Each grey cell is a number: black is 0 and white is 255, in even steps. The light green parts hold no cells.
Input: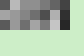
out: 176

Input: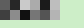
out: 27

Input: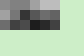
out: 109

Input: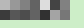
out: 68

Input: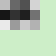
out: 31

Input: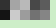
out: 72
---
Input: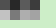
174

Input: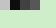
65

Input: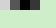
3

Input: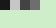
67

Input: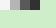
89

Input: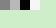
4

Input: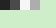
246

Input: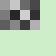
60

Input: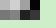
33

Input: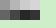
39
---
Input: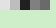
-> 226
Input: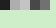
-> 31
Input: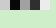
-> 204
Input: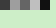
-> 59
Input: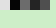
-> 225
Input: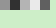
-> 148
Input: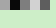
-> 166
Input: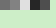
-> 111
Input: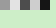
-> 155
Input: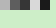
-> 182
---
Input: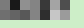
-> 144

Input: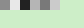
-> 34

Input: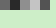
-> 143

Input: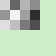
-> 181

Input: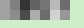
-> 52

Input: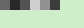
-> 83
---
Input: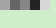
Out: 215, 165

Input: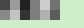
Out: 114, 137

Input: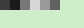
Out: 97, 59

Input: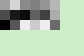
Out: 182, 1

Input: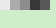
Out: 87, 235

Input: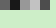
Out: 77, 99

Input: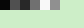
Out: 144, 6

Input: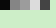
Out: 68, 8
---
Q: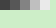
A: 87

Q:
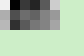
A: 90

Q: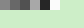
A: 81

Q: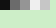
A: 107

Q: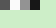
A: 85

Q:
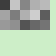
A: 144
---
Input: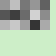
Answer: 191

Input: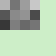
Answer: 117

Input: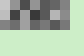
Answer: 148

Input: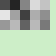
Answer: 36

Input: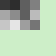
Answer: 45

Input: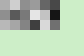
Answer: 207

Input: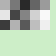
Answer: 120

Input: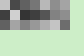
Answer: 73
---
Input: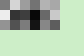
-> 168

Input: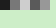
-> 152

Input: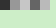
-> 186

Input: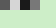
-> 120

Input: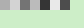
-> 77

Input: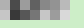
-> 186

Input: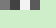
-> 90

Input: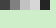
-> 36

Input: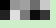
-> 201
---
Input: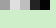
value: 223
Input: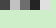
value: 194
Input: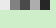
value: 129
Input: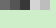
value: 85
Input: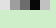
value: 158
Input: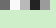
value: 249
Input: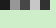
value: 151
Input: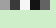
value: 58
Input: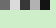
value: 219
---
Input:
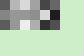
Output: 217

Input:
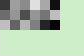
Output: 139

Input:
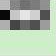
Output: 113

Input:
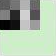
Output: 178

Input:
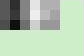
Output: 131

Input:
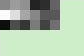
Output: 145

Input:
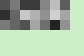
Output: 58

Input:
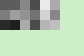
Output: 135

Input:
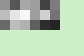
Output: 168
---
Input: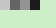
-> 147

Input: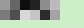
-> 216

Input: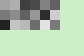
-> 184

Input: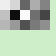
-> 81

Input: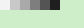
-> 169

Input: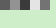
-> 59

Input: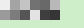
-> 85

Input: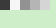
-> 146

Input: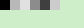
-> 224

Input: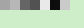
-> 101
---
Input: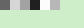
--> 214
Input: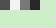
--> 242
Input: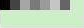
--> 66
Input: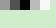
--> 81
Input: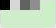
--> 215
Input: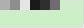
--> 142
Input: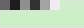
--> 28
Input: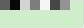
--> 8
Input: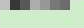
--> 56
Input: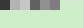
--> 179
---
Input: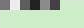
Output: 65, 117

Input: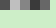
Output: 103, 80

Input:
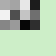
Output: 28, 134

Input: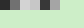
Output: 165, 44

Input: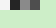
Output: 78, 244

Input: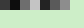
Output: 141, 57
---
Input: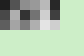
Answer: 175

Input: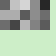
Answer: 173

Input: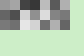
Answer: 79

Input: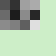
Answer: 28

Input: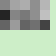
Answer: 133

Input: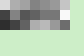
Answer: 131
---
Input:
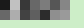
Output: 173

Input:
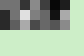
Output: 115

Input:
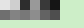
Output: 131

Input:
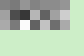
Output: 77

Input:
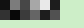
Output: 8

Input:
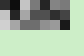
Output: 37

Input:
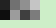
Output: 156

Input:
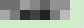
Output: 123
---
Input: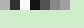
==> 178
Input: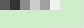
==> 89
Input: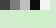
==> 64
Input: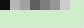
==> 14
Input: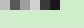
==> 190
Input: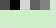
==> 75
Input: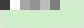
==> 59
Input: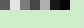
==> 91
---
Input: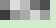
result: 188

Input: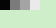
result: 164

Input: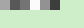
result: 116

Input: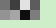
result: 226

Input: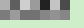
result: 207

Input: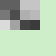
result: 197

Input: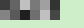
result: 192
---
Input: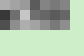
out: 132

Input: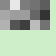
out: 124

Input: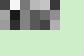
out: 185

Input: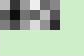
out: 238

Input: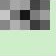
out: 157

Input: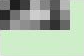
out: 131

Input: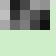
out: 71

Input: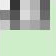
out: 209
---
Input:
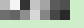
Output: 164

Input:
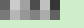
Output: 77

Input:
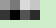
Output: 121

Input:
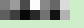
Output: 135

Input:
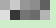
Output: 150

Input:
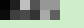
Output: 83

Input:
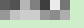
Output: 62

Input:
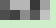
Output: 182
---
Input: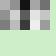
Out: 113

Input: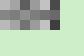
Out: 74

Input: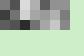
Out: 146

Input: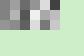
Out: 65

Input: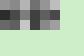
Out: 189

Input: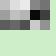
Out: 115

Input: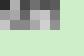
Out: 92
